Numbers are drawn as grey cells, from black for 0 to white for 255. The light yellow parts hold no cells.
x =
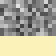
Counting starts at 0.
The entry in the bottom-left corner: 97
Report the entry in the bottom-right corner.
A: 127
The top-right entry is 140
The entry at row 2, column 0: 70
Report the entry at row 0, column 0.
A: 196
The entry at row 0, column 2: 156
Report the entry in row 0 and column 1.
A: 168
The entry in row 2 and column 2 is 140
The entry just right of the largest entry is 168
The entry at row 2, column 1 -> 156
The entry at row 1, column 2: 156
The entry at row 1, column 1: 113
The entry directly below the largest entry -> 97
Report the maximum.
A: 227
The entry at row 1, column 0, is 113
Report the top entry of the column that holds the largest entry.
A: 184

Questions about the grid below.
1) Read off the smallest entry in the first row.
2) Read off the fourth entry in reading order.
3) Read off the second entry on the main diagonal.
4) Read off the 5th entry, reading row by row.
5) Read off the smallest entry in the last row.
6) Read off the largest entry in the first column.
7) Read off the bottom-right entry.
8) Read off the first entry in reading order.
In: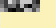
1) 33
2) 144
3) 63
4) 92
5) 4
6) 172
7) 156
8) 104

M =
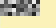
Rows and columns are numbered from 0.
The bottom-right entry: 195
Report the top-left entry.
208
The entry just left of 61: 74
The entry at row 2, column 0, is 136
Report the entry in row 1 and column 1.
105
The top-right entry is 49
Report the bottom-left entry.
151
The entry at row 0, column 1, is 89
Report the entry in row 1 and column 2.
89
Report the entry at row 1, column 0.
74
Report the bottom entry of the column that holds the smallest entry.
166
